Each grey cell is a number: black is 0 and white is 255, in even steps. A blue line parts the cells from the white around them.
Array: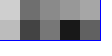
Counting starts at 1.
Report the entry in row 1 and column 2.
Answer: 111
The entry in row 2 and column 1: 188

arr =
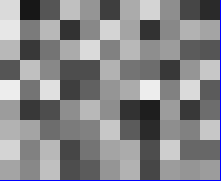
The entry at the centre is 149
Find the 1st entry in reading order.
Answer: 218
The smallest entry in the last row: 70
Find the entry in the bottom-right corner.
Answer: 156
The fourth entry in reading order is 192
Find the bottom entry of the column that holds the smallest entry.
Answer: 136
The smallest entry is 23
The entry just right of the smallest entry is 85
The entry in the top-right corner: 42
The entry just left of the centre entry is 97
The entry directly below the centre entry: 142
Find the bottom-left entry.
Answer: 164
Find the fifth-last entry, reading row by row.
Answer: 178
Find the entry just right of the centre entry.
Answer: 171
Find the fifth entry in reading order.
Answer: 149
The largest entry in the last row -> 192
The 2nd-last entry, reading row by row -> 149
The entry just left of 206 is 77
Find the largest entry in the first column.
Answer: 237

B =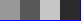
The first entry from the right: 43
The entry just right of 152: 88
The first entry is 152

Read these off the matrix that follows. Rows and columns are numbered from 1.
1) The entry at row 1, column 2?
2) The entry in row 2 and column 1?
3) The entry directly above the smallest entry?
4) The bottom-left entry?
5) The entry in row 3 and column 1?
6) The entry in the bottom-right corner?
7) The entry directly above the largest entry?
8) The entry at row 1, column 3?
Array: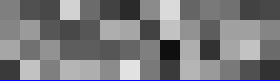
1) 80
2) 133
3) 194
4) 58
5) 166
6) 50
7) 101
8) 72

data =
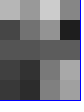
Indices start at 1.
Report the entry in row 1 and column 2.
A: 153
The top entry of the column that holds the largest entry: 204
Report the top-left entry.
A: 182
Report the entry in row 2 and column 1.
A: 70
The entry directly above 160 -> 168
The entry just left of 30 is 147
